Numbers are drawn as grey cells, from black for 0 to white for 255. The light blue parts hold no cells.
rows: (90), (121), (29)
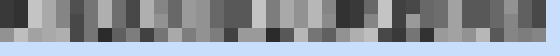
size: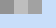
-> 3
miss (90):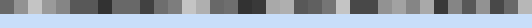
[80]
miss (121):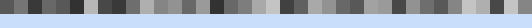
[139]

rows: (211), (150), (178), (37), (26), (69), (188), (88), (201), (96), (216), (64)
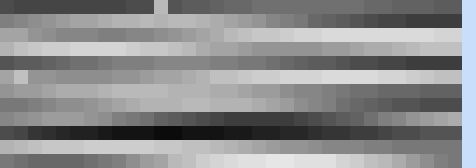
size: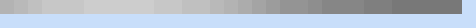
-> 33
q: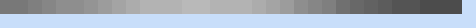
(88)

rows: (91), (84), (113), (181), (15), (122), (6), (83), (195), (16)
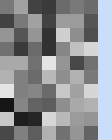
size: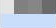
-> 4
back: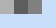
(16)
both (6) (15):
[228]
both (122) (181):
[107]
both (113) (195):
[149]
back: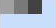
(84)
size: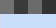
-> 4

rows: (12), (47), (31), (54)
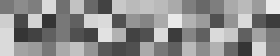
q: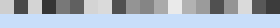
(47)
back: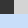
(47)
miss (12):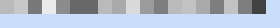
[112]
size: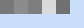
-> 5
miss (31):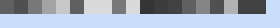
[226]

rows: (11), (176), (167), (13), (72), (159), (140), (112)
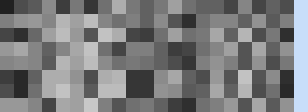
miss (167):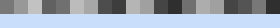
[104]
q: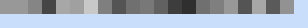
(112)
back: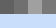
(11)
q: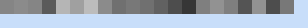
(72)
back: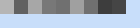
(167)

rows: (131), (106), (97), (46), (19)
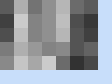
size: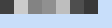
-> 7
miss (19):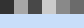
[197]

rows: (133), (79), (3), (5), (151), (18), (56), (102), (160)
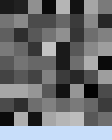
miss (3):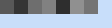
[95]
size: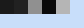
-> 5
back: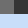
(3)
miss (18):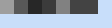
[81]
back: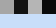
(133)

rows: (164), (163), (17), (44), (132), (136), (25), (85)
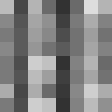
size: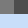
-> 2
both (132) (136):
[122]

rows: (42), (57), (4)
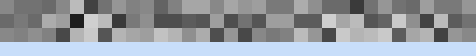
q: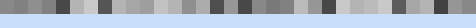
(4)
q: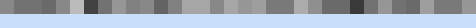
(42)
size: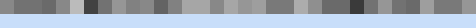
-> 34
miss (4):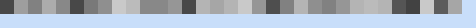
[194]

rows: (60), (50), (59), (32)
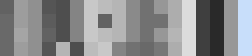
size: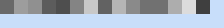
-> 15
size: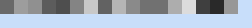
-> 17
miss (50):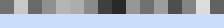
[92]
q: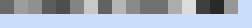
(50)
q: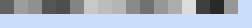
(60)

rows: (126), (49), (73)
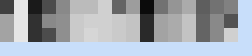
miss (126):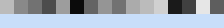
[129]
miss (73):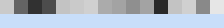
[214]

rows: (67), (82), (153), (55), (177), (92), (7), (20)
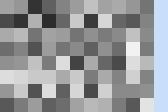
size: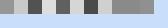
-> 11
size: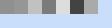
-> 7
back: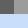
(20)
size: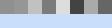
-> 8
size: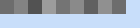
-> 9
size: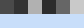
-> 6
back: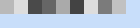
(177)

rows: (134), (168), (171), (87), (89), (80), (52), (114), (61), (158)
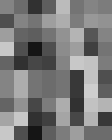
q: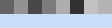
(114)
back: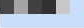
(61)
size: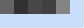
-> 5
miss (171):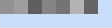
[86]
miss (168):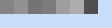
[152]

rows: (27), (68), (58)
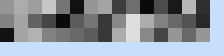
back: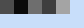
(27)
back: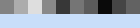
(68)
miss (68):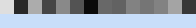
[91]
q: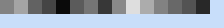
(68)
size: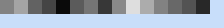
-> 15
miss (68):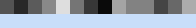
[98]

